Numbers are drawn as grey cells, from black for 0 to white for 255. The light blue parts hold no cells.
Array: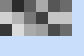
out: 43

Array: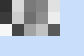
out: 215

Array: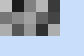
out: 28

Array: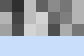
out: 47

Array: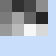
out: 49

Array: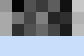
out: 5

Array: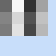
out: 246

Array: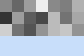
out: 103

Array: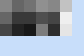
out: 102
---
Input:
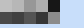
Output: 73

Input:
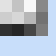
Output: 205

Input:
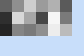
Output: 47

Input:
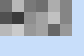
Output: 80

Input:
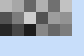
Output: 82

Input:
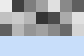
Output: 193

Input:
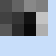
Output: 65
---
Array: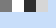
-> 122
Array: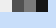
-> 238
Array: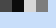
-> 71
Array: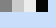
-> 129
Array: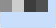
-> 142
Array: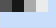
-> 82
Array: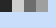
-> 39
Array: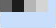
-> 100
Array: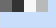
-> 107
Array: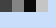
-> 65
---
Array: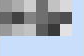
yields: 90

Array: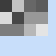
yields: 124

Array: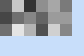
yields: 80

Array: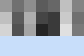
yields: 58

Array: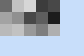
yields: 153

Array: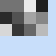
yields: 54

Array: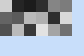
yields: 226

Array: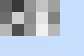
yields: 150

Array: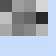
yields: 126

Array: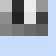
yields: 118
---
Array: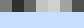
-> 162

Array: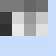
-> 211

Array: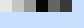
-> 152

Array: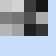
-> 181

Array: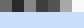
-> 134

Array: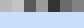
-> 154

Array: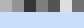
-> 148

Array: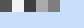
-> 126

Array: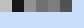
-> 125
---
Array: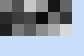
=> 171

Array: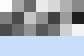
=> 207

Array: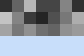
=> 144

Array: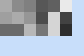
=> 213

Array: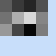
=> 7

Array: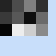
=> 206
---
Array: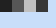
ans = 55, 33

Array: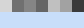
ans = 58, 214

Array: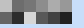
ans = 152, 100

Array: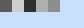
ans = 142, 91

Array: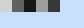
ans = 55, 211

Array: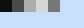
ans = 119, 13

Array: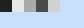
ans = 209, 32

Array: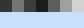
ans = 210, 52
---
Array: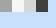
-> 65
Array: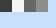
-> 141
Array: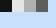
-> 94
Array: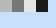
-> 27
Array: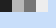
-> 237
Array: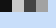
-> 162
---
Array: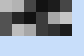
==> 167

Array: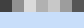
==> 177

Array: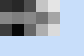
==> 7

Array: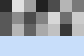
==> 169

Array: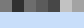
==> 91

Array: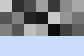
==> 168

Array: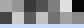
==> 192

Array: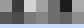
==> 134

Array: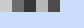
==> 108

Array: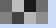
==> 130
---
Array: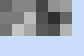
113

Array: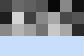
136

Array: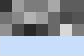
145

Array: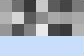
150

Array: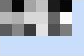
91

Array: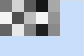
99

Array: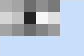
164

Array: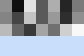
186
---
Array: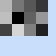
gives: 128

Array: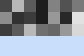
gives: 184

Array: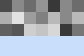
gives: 206

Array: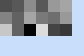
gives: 5

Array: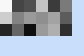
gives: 15

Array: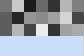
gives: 69

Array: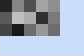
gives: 110

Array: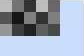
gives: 33
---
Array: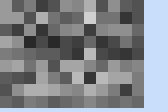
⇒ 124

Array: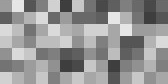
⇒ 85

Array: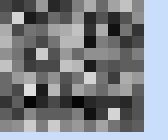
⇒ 73

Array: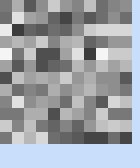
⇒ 89

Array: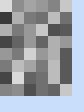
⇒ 164

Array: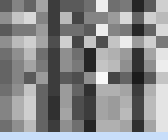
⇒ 100
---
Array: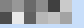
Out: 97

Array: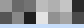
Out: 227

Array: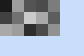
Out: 157

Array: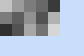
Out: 82

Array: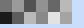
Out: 185

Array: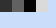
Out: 48
